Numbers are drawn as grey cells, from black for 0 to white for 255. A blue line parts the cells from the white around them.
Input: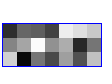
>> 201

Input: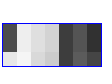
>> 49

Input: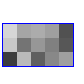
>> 81

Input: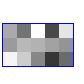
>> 229

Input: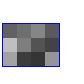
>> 90

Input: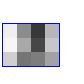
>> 183
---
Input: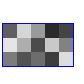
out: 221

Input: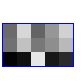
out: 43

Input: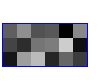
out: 60

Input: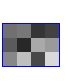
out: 217

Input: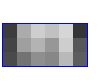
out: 93

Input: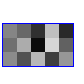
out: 151

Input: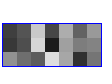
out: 117

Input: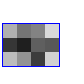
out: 209
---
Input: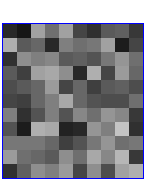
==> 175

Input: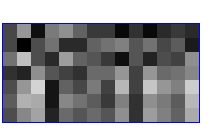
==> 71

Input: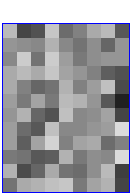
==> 149

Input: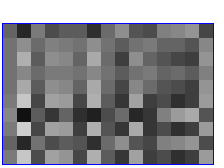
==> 114

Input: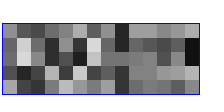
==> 102

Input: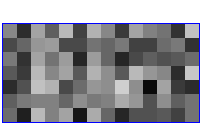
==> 73

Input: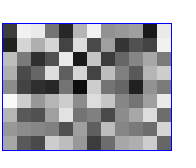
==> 33
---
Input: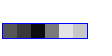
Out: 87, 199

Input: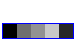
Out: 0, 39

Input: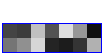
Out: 68, 177

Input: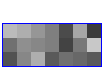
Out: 187, 90

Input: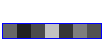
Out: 103, 82

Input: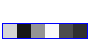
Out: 212, 47

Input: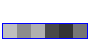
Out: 190, 118
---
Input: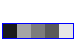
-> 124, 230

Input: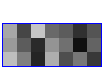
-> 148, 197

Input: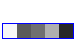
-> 112, 247

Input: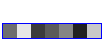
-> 90, 230

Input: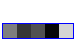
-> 81, 212

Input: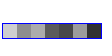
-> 91, 207
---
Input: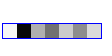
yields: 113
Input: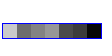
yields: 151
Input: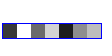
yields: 211
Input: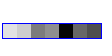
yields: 143
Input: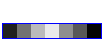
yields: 234
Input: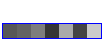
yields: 53
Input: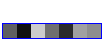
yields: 111
